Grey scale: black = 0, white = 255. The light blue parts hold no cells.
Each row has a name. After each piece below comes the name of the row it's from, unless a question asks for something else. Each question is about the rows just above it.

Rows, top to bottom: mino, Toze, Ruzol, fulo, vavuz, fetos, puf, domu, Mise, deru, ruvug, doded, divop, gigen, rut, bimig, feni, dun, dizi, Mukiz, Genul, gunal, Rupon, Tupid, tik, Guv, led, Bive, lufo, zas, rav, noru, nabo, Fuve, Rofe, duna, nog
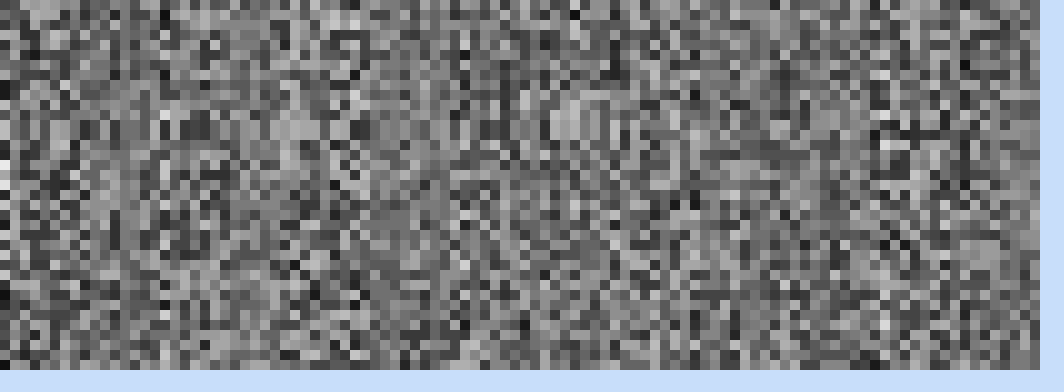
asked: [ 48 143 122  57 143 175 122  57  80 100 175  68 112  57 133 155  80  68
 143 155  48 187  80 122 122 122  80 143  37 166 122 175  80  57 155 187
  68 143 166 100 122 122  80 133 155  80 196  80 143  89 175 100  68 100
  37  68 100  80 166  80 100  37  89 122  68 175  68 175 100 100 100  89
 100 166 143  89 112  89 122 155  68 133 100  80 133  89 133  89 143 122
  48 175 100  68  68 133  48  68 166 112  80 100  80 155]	vavuz
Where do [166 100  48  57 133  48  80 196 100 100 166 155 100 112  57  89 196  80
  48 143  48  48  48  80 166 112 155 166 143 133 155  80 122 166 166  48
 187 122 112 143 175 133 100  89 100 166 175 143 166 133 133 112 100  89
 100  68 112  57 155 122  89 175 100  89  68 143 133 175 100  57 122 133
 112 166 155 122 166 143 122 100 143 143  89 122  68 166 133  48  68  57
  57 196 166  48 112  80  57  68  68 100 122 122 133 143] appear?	dun
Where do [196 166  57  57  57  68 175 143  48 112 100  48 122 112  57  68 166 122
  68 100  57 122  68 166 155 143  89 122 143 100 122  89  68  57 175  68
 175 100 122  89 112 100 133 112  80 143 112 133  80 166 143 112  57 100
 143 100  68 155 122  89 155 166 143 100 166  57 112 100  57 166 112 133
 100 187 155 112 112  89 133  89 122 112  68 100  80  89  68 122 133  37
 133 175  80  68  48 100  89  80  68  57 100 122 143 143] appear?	Tupid

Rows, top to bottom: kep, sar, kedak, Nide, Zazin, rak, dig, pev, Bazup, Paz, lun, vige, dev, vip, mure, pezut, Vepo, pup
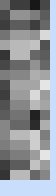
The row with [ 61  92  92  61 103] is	kedak
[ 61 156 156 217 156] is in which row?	Paz
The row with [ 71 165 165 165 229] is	Bazup
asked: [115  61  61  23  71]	kep
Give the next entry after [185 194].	[81]
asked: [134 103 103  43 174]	dev

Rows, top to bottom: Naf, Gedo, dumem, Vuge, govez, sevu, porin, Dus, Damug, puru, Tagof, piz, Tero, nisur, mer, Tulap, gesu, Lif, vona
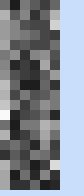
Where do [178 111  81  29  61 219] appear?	gesu
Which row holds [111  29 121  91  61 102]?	Naf

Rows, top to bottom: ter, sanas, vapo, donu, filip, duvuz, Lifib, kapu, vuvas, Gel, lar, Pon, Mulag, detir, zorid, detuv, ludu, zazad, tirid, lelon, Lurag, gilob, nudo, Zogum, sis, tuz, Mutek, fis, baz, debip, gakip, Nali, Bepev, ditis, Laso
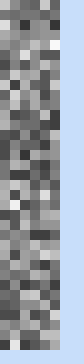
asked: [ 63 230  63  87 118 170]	Laso
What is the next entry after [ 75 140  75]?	[109]
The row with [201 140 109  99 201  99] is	ter
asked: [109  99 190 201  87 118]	debip
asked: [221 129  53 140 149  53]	vapo
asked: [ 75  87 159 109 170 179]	gilob

